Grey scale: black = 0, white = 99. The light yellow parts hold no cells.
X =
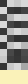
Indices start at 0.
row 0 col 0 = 21
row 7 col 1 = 28
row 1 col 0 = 84
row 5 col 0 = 82
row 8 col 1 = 24
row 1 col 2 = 20
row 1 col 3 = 26
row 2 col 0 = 27
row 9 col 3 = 65
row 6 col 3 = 71
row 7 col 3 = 29
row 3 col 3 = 25

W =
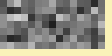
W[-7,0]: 32
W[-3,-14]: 51
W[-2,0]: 36
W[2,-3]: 54
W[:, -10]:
[48, 51, 40, 50, 45, 61, 44]
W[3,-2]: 41
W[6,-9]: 47
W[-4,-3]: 51
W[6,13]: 27
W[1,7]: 56
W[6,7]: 40
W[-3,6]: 54
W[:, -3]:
[35, 34, 54, 51, 35, 41, 56]
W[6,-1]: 56
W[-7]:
[32, 56, 73, 43, 38, 48, 50, 65, 42, 38, 57, 36, 35, 17, 43]
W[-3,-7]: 48
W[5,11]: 36
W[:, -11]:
[38, 36, 21, 35, 55, 56, 70]
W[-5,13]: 37
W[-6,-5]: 46
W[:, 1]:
[56, 18, 73, 47, 51, 15, 70]
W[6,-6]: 61
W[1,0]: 37
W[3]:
[56, 47, 38, 46, 35, 50, 28, 12, 43, 42, 45, 50, 51, 41, 71]
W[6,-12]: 53
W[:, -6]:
[38, 33, 61, 42, 25, 45, 61]
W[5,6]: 53
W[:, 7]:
[65, 56, 24, 12, 35, 61, 40]

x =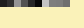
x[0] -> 12
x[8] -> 48
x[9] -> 43

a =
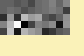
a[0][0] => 38
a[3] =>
[51, 71, 98, 1, 26, 50, 46, 54, 7, 58]
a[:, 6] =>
[44, 44, 34, 46, 15]
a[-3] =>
[18, 59, 18, 73, 60, 65, 34, 27, 38, 56]
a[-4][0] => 38
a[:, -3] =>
[50, 48, 27, 54, 22]
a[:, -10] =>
[38, 38, 18, 51, 26]
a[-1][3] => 70
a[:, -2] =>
[40, 44, 38, 7, 34]
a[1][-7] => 31
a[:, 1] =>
[38, 43, 59, 71, 76]

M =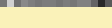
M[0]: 46
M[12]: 50
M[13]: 39
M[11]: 50
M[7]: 48

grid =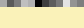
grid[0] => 66
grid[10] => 57
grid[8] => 47

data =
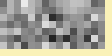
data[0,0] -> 43
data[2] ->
[71, 58, 43, 46, 79, 41, 72, 17, 30, 52, 59, 58, 43, 84, 64]
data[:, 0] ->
[43, 56, 71, 54, 74, 55, 76]
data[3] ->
[54, 42, 54, 41, 56, 51, 85, 74, 46, 64, 53, 59, 65, 44, 53]
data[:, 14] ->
[47, 58, 64, 53, 53, 46, 60]
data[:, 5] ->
[62, 57, 41, 51, 62, 41, 54]
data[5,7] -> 14
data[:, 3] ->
[91, 75, 46, 41, 53, 50, 29]
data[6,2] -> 72
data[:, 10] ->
[75, 71, 59, 53, 30, 42, 36]
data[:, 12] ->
[68, 61, 43, 65, 44, 22, 60]
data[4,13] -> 35
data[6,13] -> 37
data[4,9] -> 64
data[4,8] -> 74
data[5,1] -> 45
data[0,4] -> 71
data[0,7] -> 53
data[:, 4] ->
[71, 72, 79, 56, 49, 54, 56]
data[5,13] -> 83
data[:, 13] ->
[39, 57, 84, 44, 35, 83, 37]
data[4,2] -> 77
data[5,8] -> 41

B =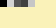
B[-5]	0
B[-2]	25
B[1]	82

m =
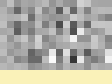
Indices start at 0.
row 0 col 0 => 64
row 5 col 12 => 57
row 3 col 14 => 77
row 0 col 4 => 63
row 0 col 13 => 65
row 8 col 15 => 93
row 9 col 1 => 68
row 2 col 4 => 43
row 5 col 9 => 74
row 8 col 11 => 90
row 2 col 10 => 79
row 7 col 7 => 90
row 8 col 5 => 41
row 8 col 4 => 41
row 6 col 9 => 66
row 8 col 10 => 21
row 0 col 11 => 81
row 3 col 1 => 57
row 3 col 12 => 41
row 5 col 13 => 78
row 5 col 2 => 69
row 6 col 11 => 69
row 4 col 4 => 48
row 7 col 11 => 64
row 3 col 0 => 74
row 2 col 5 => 68
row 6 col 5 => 79
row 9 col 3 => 69
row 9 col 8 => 57
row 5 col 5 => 81
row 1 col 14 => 72
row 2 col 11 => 73
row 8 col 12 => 56
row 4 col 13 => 59

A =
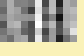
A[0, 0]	48
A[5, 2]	62
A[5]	[52, 43, 62, 65, 33, 91, 38, 61, 13, 43, 60]
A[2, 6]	30
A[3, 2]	71
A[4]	[45, 57, 60, 39, 32, 79, 27, 60, 32, 57, 87]
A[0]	[48, 67, 50, 51, 46, 91, 28, 72, 13, 67, 61]
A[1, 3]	44
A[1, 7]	73
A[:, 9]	[67, 67, 64, 67, 57, 43]
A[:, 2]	[50, 62, 59, 71, 60, 62]
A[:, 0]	[48, 41, 51, 33, 45, 52]
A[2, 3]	58
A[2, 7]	51

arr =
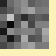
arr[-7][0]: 14
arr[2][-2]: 37
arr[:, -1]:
[44, 48, 33, 50, 65, 59, 48]
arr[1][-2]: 47
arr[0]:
[14, 41, 49, 55, 36, 42, 44]
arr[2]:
[45, 76, 33, 17, 31, 37, 33]
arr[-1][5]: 47
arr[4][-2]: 40
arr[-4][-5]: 37
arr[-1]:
[28, 37, 47, 58, 62, 47, 48]
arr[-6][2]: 47
